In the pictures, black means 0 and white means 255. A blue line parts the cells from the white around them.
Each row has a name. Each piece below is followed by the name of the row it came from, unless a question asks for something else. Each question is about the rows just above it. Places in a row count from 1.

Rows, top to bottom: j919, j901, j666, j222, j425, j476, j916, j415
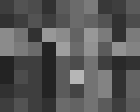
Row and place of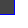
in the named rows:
j916, 6
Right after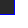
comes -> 49
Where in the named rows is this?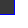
j919, 8

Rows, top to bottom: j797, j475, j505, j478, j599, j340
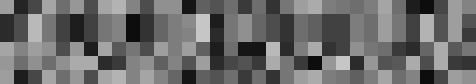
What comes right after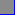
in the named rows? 198
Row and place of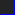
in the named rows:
j797, 2

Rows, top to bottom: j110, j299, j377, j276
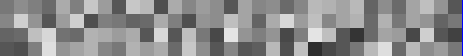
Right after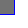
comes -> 106
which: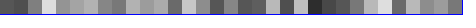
j276
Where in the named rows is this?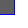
j276, 19
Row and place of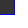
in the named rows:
j377, 26

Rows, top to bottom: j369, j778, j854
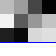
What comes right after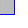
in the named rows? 157
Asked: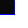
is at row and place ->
j854, 2
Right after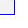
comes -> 91
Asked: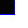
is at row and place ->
j369, 4

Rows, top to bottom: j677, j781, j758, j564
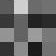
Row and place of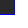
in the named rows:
j781, 4
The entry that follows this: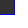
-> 140
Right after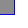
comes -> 26
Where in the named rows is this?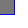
j758, 4
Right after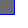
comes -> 113
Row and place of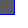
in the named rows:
j677, 1
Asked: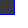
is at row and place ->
j781, 1

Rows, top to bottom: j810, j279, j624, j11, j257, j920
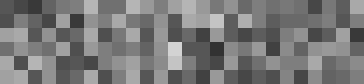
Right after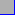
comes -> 126
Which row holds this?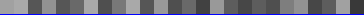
j624
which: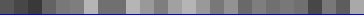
j810
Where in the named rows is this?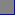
j920, 21

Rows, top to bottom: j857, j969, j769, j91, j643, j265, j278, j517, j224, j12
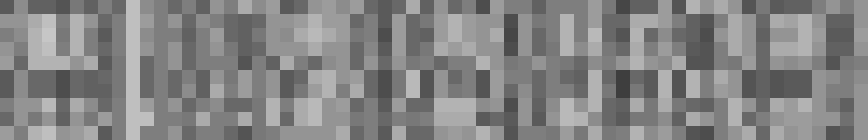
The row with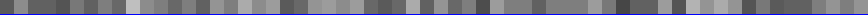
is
j857
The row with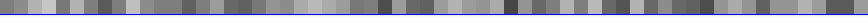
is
j769
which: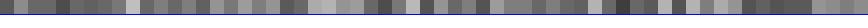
j265
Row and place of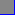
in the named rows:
j91, 27
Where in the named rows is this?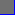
j224, 61
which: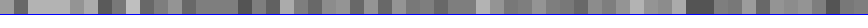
j643
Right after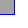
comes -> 179

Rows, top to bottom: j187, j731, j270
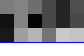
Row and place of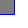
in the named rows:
j187, 1
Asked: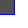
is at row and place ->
j187, 6
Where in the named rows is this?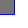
j270, 4
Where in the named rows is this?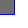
j187, 3

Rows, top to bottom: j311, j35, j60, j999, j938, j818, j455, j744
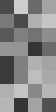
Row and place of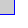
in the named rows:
j311, 2
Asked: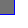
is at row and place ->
j60, 3
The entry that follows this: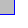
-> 169
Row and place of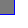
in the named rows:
j35, 1

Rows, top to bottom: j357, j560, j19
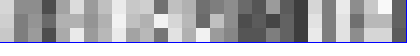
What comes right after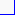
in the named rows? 98
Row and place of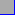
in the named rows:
j19, 5
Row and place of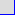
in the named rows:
j357, 6
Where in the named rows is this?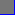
j19, 12
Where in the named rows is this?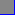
j19, 17
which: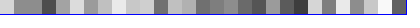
j357

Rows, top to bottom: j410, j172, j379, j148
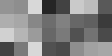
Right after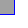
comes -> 167
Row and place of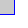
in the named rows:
j410, 6

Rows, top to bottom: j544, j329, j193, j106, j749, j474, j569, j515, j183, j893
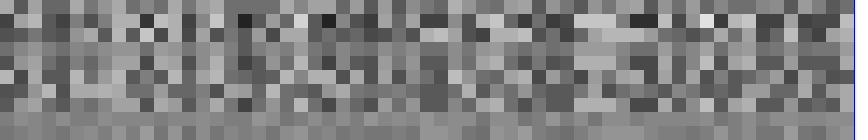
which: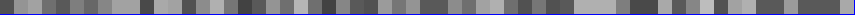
j749
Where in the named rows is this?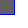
j474, 20

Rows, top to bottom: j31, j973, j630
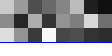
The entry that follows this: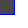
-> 78
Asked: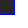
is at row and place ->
j973, 2
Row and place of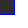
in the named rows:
j630, 8

